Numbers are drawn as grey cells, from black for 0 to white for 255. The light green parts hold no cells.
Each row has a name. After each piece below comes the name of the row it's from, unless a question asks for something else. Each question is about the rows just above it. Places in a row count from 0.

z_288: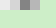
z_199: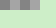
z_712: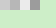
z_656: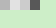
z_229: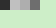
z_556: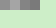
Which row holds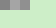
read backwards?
z_556
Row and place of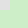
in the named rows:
z_656, 1
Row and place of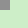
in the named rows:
z_556, 0
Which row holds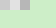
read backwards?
z_656

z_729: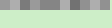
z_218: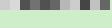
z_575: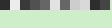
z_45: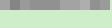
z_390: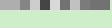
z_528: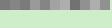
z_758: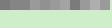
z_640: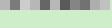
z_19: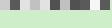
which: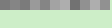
z_528
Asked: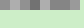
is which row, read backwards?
z_729

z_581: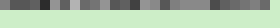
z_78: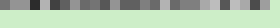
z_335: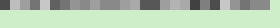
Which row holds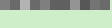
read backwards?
z_78
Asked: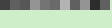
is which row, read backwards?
z_581

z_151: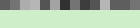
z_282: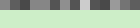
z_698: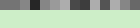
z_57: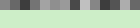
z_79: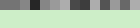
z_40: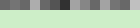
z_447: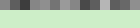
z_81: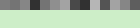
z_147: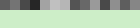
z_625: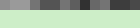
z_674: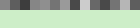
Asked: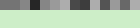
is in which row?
z_79
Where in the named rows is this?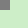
z_81, 0
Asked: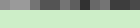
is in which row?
z_625
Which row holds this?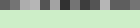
z_151

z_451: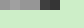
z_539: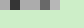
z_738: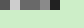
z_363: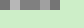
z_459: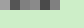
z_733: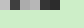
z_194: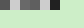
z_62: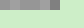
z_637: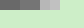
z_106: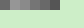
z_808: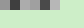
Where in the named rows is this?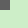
z_194, 3
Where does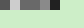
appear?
z_738
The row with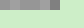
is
z_62

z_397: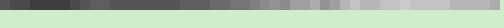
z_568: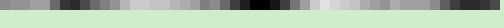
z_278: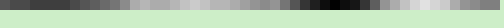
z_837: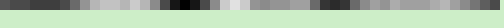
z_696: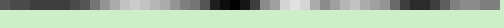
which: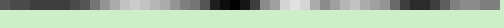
z_696
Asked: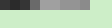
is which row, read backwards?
z_837

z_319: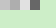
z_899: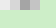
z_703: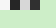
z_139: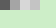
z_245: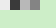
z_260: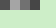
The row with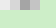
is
z_899
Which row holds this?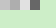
z_319
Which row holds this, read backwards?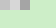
z_139
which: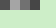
z_260

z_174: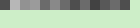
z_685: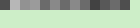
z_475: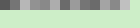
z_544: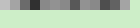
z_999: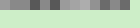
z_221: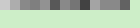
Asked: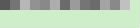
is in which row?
z_475
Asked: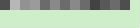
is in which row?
z_685
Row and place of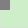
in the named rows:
z_221, 3
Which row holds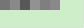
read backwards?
z_221
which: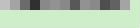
z_544

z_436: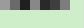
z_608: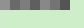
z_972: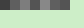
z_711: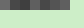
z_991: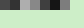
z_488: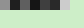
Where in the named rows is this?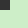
z_991, 1
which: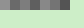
z_608
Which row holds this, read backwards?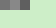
z_608
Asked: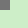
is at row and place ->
z_608, 5
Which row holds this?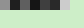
z_488

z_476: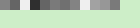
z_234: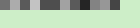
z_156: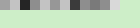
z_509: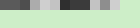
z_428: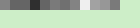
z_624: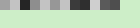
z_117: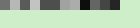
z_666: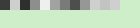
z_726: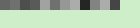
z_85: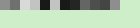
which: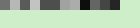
z_117
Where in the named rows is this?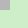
z_117, 1
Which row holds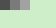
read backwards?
z_666
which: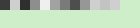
z_666
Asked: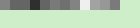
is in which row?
z_428

